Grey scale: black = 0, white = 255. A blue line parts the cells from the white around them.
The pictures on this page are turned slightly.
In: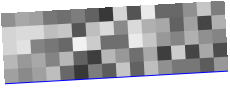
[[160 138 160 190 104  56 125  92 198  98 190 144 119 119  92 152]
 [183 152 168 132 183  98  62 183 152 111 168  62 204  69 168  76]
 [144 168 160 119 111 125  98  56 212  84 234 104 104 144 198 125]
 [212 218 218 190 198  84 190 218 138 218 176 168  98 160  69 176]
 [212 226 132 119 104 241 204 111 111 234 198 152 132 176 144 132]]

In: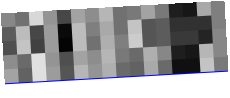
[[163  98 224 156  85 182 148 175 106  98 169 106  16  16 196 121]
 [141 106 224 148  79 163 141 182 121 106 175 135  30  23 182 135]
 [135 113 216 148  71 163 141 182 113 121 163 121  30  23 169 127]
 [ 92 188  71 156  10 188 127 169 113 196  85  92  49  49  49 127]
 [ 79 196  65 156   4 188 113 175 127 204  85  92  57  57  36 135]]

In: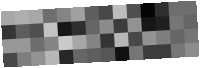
[[ 53  94  80 195  23  47 102 140  60 146  23  31 118 102]
 [ 72 126 146 183  39 102  94  86  17 118  60  60 118 140]
 [152 152 110 132 202 167 132  53 183  72 146 126 102 118]
 [167 175 167 110 132 160  94  72 189  80   5  47 110 110]]

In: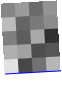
[[225  71 114 182]
 [127  93 169  49]
 [188 101 121 140]
 [133 154 107 147]
 [175 162  78  86]]

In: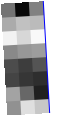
[[116   9 129]
 [ 68  54  46]
 [ 76  61  84]
 [163 103  32]
 [137 151 157]
 [171 193 187]
 [242 215 249]
 [145 223 199]]

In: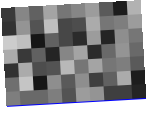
[[171  57  97  36 134 164  43 105 148 105]
 [126 105 105 126  83 156 148  63  63  36]
 [ 57 134  97 164 118 134 156  90  29 178]
 [ 50 148  83 191  71  77 171 118 126 156]
 [ 50 171  77  83 184 118 164 118 126  90]
 [204 191  22  97  71  43 156  36 142 118]
 [111 197  22 142  90 142  63  97 171  29]]

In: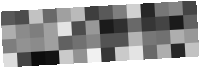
[[221  68  13  19 202 146 241  54 202 228 105 174  39 194]
 [ 89  76 194 105 160 186  62  89 126 209  39 119 133  68]
 [174 139 126 160 228  76 152  27  47 105  54  68  27  97]
 [126 146 139 160  97 113 133  83  83 180 119 113 174 152]]

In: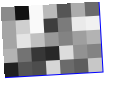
[[139  18 249 186  85 172 107]
 [ 32  85  77 214 107  93 199]
 [179 115  55  40 220 146 131]
 [165 207 249  62 123 234 241]
 [165 228 192 152 131 159 179]]

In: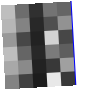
[[131  64  28 232  56]
 [152  71  34 211  71]
 [190 101  40 123  94]
 [190 109  48 115 101]
 [182 131  40  79 146]
 [168 138  34  56 160]]
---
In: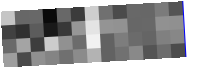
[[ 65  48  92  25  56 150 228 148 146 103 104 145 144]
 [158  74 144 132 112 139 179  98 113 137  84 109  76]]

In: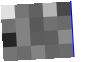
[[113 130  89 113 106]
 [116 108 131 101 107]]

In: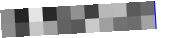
[[141  72 198 159  98  89 202 160 114 109 162]]

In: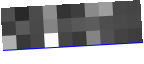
[[ 61  90  73 132  80  88  92  78  74  71]]

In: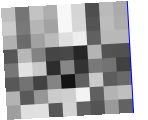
[[202 121 181 162 247 214  84 189 173]
 [ 86 183 131  69  72  38 180  83  81]
 [ 88 115  66 132  20  97 202  93 105]
 [158 223 224  87 211  98  84 154  98]]

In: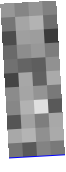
[[118 165 179 109]
 [106 141 152 125]
 [ 68 167  97 170]
 [135 178 223  89]
 [168 180 144 170]]

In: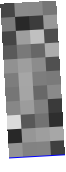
[[122  40  60 153]
 [ 90 121 103 172]
 [125 166 125 122]
 [135 156 128  58]
 [ 40 150 158 167]]

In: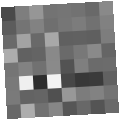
[[ 92 116 130 111 118 124 113 129]
 [172  97 100 137 106 120 138 101]
 [121 239  46 243  71  56  59  97]
 [104 173 113 134  86 104  84 106]]

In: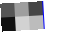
[[ 17 210 188]]
